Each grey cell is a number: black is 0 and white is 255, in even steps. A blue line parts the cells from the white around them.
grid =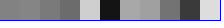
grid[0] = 130
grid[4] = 207
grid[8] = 115

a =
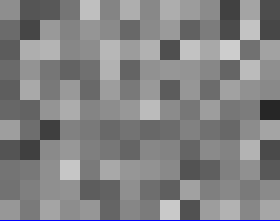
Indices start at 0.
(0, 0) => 142
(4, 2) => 121
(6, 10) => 113
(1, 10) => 124
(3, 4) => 112
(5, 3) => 172
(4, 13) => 137
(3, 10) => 135
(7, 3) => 151
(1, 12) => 195
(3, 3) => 99
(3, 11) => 101
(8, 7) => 146
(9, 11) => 136
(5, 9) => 119
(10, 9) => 81
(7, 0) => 84
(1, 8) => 154
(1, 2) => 153
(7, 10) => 138
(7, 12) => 179
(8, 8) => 137
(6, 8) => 108
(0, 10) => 139
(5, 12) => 124
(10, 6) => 134
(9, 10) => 127
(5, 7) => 187
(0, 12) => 164
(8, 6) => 150
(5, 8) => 139
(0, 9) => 156
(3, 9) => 148
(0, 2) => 88
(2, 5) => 183
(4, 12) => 145
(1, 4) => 149
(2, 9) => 194

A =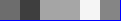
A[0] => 109
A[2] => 165
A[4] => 245
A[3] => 166

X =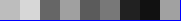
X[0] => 189
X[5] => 120
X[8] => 161
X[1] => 215

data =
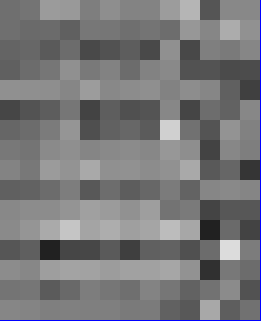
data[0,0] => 111
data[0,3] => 153
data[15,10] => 168
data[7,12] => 126
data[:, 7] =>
[131, 116, 73, 130, 143, 84, 91, 135, 140, 103, 158, 165, 96, 161, 131, 123]
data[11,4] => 164
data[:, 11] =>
[136, 172, 122, 75, 96, 98, 147, 135, 102, 137, 87, 106, 220, 120, 139, 94]
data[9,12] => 133
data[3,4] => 121
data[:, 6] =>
[131, 111, 93, 108, 140, 80, 103, 139, 145, 93, 145, 159, 63, 161, 111, 122]
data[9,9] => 99
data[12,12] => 124
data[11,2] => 170
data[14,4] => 125
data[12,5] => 90
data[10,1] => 140
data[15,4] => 127
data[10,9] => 122
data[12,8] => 98
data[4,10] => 134
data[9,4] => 88
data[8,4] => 169
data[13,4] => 162
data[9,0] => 96
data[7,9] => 142
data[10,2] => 140
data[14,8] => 118
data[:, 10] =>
[85, 134, 127, 83, 134, 109, 84, 67, 89, 134, 68, 33, 108, 48, 114, 168]
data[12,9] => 80
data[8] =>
[131, 120, 155, 147, 169, 144, 145, 140, 145, 169, 89, 102, 53]
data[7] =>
[120, 116, 138, 143, 133, 137, 139, 135, 151, 142, 67, 135, 126]
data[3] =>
[96, 108, 118, 144, 121, 130, 108, 130, 137, 82, 83, 75, 76]

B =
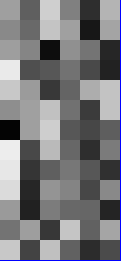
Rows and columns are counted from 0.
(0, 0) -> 159
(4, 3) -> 100
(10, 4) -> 102
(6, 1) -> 159
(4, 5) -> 195
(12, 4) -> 44
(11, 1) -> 158
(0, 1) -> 95
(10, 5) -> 36
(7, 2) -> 186
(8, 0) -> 231
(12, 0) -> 200
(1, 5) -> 164
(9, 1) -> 38
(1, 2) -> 196
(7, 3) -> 103
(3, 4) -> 73
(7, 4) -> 46
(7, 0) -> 237
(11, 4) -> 97
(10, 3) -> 104
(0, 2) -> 207
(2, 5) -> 38
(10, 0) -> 154
